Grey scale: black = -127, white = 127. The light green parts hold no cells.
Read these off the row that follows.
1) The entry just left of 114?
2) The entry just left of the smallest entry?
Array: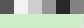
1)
-41
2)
23

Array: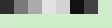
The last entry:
-61
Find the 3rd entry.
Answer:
43
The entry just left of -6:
-82

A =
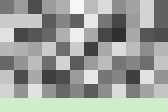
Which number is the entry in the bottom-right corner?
68
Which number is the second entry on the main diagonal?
75
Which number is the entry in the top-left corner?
-9
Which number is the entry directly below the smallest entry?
91
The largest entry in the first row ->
118
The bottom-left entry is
83
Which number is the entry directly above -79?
-57
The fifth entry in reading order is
47
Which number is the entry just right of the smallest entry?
41
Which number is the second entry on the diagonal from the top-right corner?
83
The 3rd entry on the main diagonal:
-42
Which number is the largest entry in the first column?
98
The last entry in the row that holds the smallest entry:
-50
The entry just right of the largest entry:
60
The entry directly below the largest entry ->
-30
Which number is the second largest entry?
110
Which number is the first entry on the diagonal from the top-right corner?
-30
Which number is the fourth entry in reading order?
27
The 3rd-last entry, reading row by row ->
-3
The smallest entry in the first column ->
-24
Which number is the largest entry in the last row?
98
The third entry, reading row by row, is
-50
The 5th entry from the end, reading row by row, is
13

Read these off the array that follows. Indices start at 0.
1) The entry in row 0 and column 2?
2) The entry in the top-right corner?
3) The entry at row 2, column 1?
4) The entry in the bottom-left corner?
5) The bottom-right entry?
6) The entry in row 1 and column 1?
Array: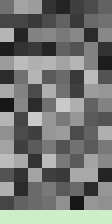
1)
28
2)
-29
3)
-91
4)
-58
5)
16
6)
-58

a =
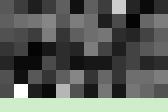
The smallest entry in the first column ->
-90
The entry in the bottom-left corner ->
-52
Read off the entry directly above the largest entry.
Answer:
-111
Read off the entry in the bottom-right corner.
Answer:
-46
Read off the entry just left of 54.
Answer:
-117
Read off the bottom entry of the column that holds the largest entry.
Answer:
127
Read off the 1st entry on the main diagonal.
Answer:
-39
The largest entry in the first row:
76
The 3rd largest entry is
54
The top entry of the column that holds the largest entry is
-66
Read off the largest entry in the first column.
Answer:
-32
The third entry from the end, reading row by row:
-9
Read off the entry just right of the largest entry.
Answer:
-97
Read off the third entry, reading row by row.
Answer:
-97
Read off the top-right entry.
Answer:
-82
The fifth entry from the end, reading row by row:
-9

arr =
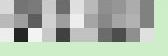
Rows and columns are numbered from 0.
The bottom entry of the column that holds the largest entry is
115
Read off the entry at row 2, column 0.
109
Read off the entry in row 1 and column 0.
57
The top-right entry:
1
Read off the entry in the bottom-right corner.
96
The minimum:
-90
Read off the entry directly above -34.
-5
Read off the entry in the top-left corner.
89
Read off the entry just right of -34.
81
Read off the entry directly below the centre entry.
65

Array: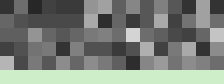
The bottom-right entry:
-18
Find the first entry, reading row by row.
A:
-76
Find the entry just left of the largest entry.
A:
-18
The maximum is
84
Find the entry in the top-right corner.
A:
-76
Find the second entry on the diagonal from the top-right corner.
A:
33
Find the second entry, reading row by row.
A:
-18
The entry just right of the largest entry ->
-18
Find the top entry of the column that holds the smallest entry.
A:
-88
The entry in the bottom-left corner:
53
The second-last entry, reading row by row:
0
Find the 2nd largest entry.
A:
68
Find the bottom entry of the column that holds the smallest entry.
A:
-6
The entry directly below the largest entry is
-46
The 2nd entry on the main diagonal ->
-46
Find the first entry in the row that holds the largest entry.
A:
-32
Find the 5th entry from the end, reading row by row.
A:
26
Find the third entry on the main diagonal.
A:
20
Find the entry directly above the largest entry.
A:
-69
